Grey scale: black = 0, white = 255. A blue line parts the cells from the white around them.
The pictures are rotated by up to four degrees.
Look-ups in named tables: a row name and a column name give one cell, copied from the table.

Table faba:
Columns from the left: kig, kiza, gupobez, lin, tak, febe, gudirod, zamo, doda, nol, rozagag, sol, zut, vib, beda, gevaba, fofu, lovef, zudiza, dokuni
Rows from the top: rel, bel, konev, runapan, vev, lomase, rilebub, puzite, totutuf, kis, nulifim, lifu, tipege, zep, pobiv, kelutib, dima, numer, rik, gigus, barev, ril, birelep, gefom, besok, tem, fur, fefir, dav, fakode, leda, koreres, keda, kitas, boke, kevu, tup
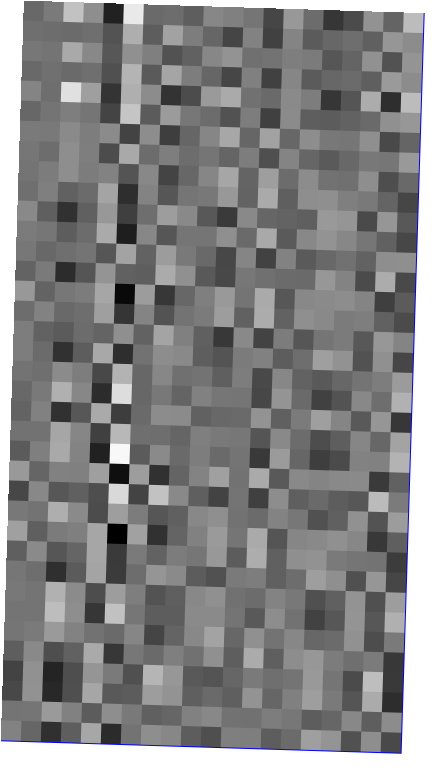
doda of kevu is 102
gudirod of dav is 109
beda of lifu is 136
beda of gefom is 137
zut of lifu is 169
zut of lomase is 64
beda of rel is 108
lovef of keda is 111
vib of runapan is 134
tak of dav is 164
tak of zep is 148
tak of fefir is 166
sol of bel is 130
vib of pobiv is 87
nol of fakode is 136
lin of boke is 79
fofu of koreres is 107
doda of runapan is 125
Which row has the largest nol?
vev

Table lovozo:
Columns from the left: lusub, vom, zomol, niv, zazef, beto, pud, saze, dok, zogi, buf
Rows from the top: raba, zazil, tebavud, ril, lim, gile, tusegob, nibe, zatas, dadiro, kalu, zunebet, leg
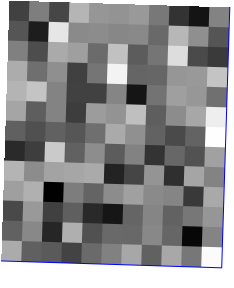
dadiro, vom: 176
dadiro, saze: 138
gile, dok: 140
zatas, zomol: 163
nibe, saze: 51
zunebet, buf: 132
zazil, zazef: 140
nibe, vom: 62
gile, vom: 94
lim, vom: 196
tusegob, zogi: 99
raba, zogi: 20
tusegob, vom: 80
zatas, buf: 131
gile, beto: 147
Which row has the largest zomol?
zazil

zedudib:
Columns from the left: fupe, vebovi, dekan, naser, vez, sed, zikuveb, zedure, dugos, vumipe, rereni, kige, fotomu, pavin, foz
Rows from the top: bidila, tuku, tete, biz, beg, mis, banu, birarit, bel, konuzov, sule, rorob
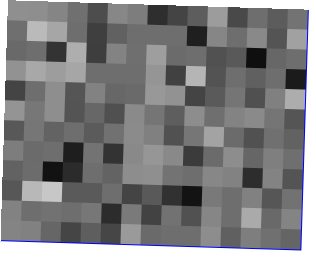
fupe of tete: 105
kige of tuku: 110
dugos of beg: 146
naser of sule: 110
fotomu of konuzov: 129
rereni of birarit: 107
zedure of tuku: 110
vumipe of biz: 181
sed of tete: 131
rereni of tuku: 134
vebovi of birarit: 107
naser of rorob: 69
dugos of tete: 107
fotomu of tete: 15
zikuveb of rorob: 154
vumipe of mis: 141
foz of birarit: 111
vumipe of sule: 81

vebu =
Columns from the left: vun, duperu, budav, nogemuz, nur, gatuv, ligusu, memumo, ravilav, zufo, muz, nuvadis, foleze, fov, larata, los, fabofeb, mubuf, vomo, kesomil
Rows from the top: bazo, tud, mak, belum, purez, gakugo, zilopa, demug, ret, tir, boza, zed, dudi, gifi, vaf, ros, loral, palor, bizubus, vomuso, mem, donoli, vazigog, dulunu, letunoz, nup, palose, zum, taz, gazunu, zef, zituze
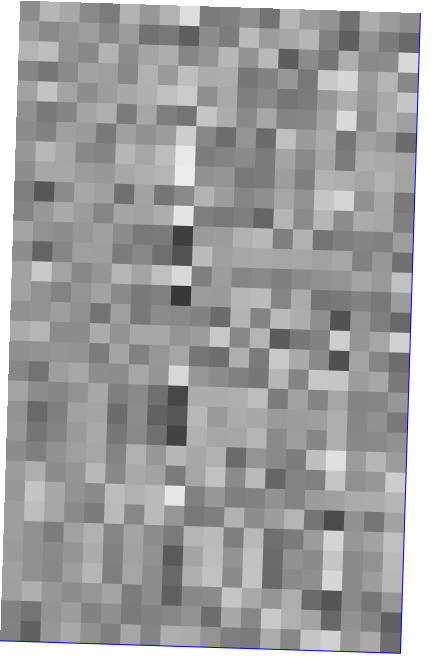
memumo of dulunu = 162
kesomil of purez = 197
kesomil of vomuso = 151
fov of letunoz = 145
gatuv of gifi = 181
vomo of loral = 165
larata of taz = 138
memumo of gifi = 191
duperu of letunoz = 196
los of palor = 138
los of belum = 201
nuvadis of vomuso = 174
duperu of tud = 137
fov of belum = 152
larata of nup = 180
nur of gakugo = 175
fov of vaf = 133
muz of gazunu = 139

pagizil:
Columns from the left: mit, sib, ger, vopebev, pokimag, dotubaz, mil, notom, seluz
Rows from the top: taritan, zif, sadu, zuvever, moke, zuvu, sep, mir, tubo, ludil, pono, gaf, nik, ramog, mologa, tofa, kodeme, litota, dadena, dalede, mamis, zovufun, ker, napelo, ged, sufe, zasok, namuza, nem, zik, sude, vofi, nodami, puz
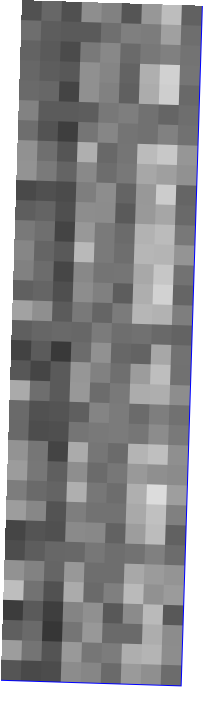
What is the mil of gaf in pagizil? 178
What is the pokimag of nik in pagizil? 122
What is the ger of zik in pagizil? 81
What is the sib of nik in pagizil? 101
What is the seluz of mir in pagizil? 150
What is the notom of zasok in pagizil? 188
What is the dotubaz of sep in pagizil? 116
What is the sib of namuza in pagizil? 93
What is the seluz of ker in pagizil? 143
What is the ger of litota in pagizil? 57
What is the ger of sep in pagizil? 62
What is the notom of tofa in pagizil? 178
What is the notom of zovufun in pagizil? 140
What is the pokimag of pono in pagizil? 140
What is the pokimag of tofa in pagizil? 101
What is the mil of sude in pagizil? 139
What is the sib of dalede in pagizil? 110

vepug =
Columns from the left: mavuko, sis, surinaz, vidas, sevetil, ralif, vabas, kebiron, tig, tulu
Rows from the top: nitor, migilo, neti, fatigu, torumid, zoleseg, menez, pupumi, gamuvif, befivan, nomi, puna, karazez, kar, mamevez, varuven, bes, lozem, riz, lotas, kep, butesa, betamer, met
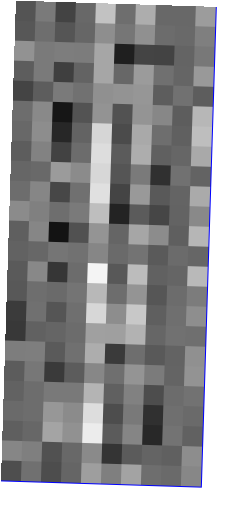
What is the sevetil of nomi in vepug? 190
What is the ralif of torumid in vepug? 147
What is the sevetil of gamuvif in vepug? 215
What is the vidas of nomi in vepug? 122
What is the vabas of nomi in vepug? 91
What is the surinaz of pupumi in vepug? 66
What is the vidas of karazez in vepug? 113
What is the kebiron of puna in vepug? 140
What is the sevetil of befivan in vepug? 224
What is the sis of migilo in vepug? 110
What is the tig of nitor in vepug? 104
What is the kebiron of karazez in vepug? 90
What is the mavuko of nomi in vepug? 139

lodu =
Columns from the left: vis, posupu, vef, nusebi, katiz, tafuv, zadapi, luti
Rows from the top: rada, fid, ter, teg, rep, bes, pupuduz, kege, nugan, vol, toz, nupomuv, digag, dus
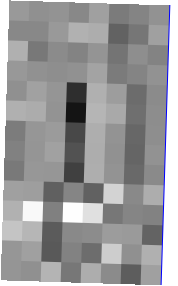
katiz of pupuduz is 174
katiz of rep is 176
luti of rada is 146
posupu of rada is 144
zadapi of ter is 142
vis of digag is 150
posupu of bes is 172
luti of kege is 146
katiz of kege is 173

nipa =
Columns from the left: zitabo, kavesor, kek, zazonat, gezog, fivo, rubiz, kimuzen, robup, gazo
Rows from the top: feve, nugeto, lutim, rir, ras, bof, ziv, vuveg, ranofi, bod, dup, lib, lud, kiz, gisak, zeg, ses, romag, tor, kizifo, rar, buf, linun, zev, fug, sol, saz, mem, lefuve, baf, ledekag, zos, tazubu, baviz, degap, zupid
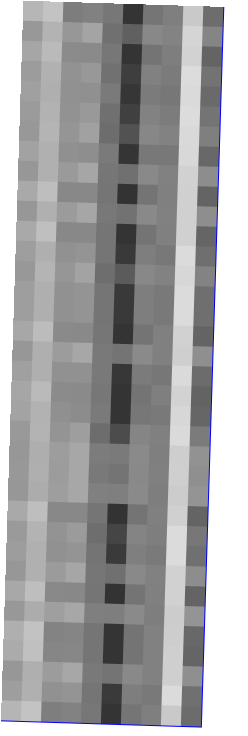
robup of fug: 204
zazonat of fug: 167
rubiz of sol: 116
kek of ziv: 149
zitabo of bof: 155
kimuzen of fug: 126
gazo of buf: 123
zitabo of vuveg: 162
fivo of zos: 52
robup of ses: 209
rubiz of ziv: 135
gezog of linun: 124
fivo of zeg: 57
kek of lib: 136

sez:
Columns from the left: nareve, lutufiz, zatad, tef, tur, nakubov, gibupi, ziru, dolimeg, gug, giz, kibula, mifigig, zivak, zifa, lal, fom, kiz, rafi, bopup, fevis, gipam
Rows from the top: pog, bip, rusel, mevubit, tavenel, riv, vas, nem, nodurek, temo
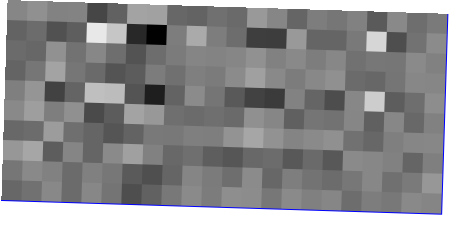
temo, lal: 128
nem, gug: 111
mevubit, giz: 123
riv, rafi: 96
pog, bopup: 137
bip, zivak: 61
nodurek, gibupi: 90
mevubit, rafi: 103
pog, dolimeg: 103
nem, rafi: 135
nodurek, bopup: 112
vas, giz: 126
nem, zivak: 108
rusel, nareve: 107
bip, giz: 125
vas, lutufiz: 108
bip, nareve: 99
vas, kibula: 147
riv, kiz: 134
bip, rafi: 214

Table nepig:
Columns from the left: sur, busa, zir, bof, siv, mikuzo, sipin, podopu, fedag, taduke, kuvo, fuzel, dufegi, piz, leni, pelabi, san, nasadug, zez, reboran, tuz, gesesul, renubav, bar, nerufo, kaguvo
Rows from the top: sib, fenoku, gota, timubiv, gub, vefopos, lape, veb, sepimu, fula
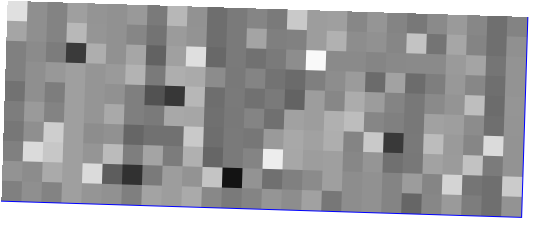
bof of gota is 58
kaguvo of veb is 147
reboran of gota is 137
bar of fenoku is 132
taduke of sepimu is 147
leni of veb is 167
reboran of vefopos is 128
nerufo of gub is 108
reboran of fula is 132
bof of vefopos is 159
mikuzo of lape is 145
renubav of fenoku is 166
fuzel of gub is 122
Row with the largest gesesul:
lape

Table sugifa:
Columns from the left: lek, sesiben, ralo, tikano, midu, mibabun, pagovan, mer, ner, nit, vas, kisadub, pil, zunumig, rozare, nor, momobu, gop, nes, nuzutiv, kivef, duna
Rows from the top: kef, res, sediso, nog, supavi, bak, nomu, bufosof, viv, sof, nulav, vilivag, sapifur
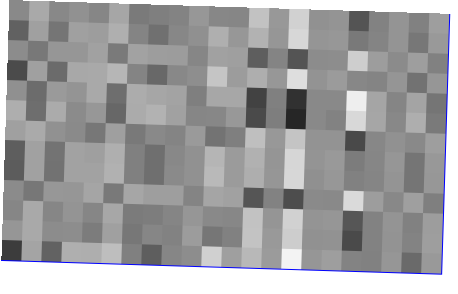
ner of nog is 136
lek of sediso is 140
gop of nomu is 73
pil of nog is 174
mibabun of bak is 103
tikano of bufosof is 162
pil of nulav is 194
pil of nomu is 191
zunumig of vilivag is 153
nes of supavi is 165
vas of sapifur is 208
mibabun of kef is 166
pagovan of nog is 132
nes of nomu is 135
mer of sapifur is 94
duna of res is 153
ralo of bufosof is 115
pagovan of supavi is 172
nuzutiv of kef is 148
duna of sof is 127
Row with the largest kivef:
bak

